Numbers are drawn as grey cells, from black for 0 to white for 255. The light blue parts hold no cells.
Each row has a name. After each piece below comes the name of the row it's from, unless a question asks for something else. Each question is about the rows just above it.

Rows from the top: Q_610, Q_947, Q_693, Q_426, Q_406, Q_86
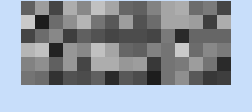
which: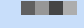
Q_406
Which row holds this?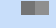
Q_86

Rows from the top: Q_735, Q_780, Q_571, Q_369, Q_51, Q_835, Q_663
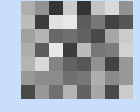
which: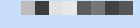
Q_780
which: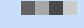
Q_663
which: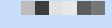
Q_780
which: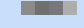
Q_835
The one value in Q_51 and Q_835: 152
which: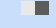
Q_780
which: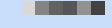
Q_51

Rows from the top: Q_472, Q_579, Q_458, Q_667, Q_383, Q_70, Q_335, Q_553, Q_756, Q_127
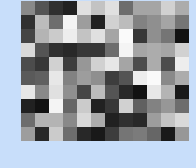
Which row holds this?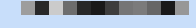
Q_127
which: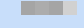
Q_667
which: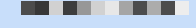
Q_383
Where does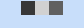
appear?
Q_553
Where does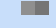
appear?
Q_458

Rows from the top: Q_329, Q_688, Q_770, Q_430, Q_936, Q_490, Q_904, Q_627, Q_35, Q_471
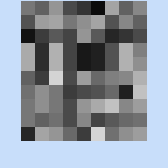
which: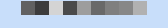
Q_490
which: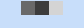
Q_471
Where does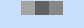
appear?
Q_329
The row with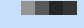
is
Q_770
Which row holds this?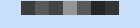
Q_770

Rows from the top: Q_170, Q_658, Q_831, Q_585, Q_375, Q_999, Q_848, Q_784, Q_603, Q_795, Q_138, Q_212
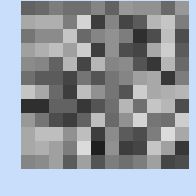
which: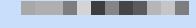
Q_658
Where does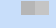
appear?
Q_658
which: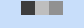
Q_848

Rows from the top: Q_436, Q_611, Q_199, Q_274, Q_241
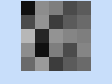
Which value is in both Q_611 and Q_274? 75
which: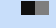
Q_274
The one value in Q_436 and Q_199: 126
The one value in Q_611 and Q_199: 147
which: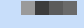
Q_241
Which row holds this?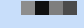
Q_274

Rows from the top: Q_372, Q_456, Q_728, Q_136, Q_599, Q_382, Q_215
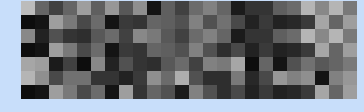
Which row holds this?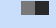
Q_382
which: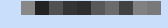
Q_599

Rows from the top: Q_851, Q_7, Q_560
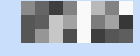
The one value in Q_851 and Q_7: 249
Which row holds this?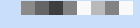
Q_851
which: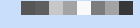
Q_7
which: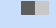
Q_7
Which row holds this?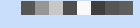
Q_560

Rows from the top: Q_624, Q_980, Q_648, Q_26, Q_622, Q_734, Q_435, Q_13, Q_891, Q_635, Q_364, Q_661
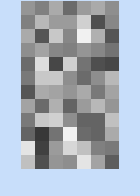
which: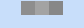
Q_26
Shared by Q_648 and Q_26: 135
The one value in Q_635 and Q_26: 115
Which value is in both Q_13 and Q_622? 107
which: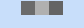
Q_13
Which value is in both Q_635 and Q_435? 170
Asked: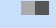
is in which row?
Q_648

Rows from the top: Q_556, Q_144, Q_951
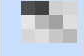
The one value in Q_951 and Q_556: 214
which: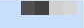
Q_556
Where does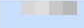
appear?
Q_951

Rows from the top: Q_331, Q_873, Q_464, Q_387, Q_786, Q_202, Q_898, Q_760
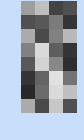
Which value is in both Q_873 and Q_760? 80
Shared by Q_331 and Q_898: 191
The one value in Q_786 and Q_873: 88

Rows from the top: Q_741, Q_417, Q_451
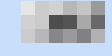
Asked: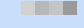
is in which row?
Q_741
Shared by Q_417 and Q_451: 203
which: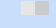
Q_741
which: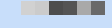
Q_417

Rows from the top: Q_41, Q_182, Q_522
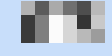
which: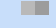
Q_522
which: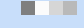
Q_522
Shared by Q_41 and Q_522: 185
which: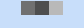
Q_41

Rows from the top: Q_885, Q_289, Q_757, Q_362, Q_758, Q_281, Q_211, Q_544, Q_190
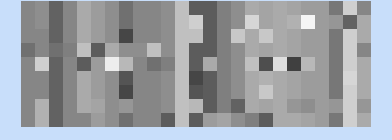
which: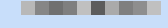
Q_758
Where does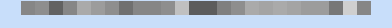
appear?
Q_885
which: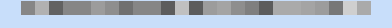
Q_190
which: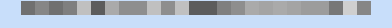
Q_362
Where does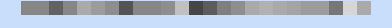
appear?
Q_281

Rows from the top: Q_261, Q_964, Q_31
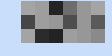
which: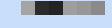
Q_31
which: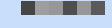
Q_964
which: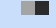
Q_31

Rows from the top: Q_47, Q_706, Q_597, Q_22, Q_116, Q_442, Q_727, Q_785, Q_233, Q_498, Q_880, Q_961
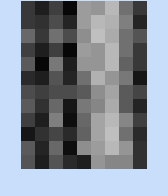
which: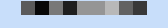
Q_116
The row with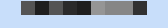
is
Q_961
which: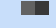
Q_116

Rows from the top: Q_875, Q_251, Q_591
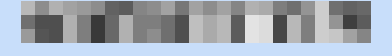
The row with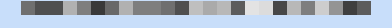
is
Q_251
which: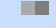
Q_875
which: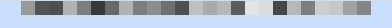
Q_591

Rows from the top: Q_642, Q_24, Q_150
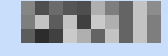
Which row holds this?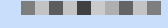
Q_24
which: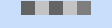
Q_150
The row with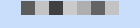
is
Q_24
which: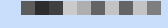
Q_150

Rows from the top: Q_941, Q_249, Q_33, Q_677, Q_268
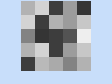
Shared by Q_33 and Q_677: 61
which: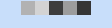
Q_941
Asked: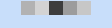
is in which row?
Q_677
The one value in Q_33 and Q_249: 61
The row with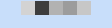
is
Q_249

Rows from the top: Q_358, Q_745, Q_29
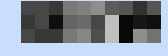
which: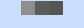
Q_358
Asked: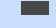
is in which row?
Q_358
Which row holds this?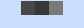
Q_358
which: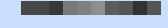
Q_358
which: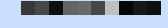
Q_745
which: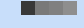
Q_358

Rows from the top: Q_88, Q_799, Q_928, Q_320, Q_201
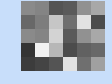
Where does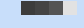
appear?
Q_201
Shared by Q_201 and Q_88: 84

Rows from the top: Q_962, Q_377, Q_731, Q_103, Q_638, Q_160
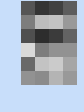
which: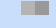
Q_160
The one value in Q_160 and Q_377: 153
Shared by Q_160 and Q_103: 146
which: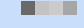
Q_638

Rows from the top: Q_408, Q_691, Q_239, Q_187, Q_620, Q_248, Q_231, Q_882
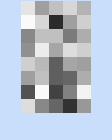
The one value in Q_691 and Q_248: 159
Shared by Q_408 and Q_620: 159
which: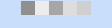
Q_187
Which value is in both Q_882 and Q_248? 102
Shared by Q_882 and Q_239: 136
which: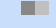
Q_239

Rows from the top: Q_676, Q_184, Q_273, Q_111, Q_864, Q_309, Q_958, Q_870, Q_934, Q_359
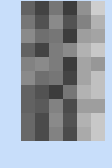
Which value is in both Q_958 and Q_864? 60
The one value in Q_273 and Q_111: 138
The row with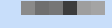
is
Q_273

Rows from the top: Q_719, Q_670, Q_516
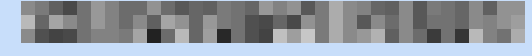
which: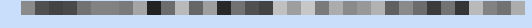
Q_516
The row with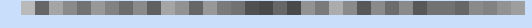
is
Q_670
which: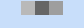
Q_516

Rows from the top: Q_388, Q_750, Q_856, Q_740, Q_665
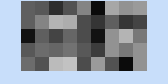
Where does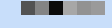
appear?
Q_388
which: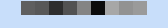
Q_388
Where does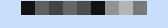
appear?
Q_856
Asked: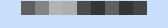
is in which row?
Q_750

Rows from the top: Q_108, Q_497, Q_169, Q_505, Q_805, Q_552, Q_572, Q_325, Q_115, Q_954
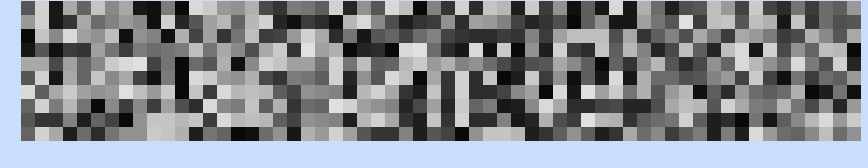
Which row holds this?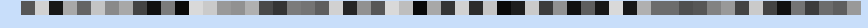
Q_552
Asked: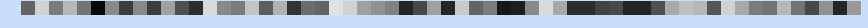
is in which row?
Q_325
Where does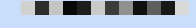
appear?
Q_552
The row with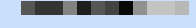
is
Q_954
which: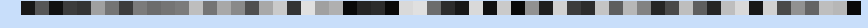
Q_505

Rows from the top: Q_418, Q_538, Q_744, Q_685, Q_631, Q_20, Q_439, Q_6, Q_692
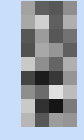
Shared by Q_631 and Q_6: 201
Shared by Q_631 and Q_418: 142
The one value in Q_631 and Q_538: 175
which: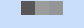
Q_692
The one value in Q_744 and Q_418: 87
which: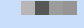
Q_692

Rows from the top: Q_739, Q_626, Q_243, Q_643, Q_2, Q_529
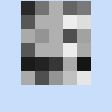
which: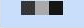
Q_2
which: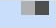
Q_243
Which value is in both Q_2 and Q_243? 170
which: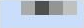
Q_529
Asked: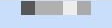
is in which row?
Q_643
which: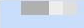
Q_626
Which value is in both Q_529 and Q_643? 170

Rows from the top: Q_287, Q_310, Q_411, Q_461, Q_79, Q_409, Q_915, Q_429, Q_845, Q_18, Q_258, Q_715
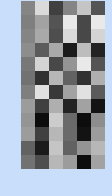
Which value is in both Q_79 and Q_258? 148
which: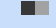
Q_915
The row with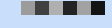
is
Q_429
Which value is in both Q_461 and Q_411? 169
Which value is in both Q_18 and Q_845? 106

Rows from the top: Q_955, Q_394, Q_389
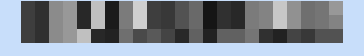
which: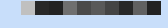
Q_389
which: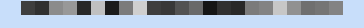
Q_394
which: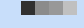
Q_389

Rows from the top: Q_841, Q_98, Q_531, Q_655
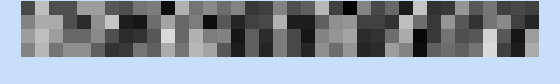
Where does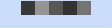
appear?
Q_98
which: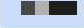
Q_98
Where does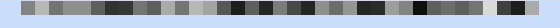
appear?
Q_655
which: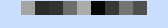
Q_531

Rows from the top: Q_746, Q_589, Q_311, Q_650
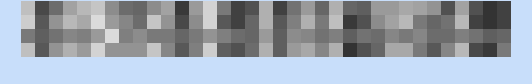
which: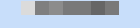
Q_311
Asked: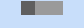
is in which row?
Q_746
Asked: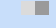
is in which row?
Q_589
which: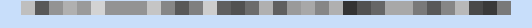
Q_650

